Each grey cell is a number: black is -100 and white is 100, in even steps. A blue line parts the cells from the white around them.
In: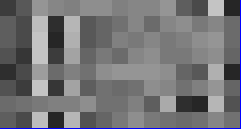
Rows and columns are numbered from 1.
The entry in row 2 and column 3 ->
48
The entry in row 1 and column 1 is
-53
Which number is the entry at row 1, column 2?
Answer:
-31
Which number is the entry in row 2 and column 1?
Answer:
-26
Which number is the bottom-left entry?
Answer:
-26
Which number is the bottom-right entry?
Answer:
-11
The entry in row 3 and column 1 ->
-26
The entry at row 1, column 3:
17
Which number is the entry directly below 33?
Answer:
-11
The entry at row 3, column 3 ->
54
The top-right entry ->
-70

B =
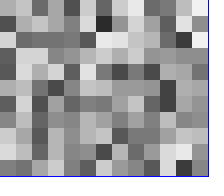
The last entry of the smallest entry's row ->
11
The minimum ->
-66
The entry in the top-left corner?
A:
37
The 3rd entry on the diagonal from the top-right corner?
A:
-16
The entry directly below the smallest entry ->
83
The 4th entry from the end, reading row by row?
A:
-31
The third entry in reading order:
-16
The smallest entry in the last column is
-10
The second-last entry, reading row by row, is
-54
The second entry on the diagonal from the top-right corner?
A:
77
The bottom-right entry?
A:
5
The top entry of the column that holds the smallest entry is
-21
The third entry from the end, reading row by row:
71
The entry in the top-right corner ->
89
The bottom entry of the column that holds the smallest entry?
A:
60
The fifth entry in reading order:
-37
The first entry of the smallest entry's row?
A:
-37
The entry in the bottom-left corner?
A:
0
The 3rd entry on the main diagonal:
-10
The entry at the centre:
48
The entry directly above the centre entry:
-5

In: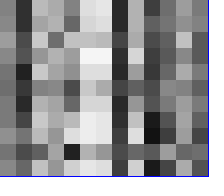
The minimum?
-86
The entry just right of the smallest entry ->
-51
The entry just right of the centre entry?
-46
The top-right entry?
-4
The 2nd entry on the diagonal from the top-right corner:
13
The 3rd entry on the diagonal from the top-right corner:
-25
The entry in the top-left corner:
2
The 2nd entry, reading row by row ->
-62
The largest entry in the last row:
80
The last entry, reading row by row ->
-35
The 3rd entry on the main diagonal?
57
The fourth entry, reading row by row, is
34
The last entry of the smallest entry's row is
-46
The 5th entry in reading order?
2
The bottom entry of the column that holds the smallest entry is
-80
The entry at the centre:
34
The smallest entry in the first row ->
-68
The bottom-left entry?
7
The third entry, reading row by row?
46
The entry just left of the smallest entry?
74
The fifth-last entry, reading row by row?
63
